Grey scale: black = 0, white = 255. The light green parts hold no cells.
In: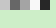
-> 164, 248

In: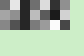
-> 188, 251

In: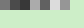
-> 171, 220

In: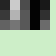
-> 88, 203

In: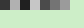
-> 198, 198

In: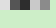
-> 45, 223

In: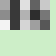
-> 178, 243

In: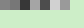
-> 165, 209

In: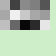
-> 200, 239

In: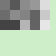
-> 131, 230
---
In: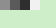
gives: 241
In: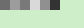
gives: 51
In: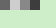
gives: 61
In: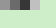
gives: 192
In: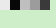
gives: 58
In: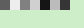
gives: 53
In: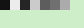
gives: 171
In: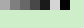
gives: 2
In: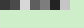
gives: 197
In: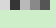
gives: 85
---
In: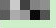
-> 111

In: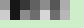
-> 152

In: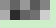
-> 141

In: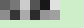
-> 96

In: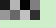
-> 25

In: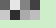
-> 99

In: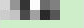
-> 214

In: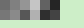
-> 109
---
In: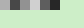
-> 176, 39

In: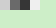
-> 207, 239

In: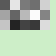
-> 89, 220

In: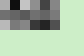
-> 174, 80

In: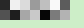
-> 40, 179

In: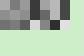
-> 172, 225

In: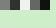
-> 126, 17

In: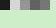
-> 27, 118

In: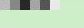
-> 187, 233
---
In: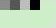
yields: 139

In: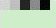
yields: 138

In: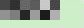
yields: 49

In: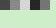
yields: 117

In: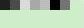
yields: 75

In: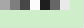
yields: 102

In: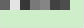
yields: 77

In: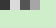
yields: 166

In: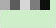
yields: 124
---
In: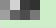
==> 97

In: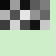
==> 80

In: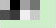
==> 57

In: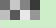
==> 88

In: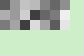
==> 154

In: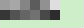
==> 83

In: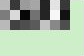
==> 217

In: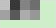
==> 89
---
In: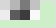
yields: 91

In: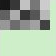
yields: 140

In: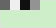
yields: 239

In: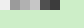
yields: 198

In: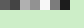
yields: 247

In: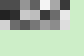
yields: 158

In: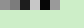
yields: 199

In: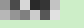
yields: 204
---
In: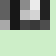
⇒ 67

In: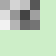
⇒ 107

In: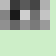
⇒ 144

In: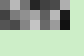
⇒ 133

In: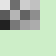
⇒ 162

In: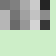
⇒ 151

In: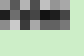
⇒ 58

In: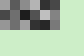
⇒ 160

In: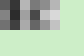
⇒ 170
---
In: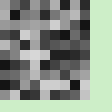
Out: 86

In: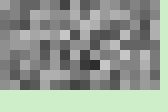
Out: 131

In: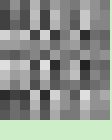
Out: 133

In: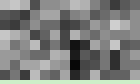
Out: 142

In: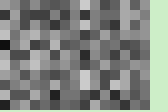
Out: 127
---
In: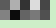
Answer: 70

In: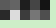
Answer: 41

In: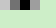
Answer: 158

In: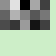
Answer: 54

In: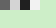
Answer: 212

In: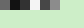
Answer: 71

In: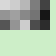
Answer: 66

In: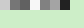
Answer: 118

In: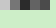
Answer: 99
